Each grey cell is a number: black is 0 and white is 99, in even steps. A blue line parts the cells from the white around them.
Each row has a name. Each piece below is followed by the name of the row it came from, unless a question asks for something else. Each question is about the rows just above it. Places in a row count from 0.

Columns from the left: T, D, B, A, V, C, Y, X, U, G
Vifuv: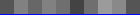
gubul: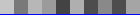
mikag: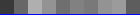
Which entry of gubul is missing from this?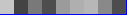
[64]
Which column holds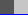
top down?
T
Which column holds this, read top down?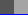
G

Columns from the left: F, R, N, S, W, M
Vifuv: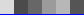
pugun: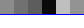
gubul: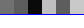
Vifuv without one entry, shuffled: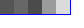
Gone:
[71]
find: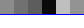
pugun

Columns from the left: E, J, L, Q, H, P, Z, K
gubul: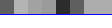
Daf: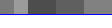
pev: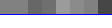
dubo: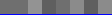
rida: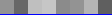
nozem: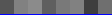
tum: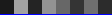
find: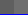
dubo
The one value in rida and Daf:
[37]
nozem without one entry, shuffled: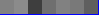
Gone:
[33]
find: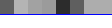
gubul
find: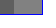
Daf

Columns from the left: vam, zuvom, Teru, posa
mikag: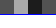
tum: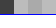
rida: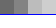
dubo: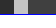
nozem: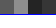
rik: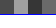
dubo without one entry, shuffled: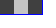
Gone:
[18]
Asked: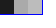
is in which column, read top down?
Teru
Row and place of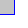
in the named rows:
dubo, 1
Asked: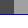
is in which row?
rik
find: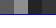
nozem
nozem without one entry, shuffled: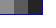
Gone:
[21]
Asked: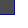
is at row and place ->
rik, 0

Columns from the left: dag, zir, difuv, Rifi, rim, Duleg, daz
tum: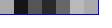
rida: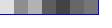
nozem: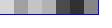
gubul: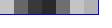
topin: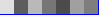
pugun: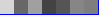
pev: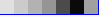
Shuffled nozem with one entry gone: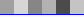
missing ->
[19]
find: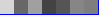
pugun
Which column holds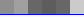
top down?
zir
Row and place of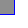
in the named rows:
rida, 1
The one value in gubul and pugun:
[40]
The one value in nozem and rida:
[69]

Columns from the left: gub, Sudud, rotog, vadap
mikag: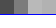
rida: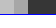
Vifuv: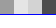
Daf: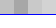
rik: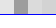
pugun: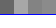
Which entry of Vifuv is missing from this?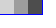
[89]
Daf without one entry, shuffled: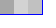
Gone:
[78]
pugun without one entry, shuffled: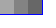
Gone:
[54]
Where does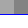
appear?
pugun
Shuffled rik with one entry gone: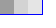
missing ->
[85]
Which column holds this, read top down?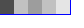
gub

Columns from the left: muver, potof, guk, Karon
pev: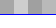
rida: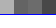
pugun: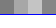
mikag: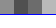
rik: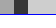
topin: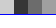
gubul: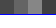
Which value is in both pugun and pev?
[65]
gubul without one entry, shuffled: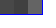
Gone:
[52]
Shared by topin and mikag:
[42]
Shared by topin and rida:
[42]
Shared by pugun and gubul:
[52]
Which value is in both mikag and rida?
[42]

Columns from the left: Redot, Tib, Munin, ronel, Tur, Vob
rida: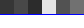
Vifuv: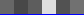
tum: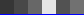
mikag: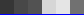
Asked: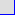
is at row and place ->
Vifuv, 3
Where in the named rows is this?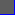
Vifuv, 2

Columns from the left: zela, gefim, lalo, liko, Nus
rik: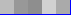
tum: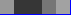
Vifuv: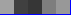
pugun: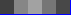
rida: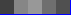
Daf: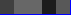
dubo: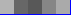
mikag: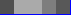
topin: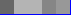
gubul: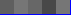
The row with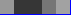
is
tum
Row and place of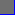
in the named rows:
rida, 3
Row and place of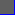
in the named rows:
gubul, 0
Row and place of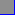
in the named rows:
rik, 2
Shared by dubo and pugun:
[52]
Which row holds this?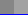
pugun

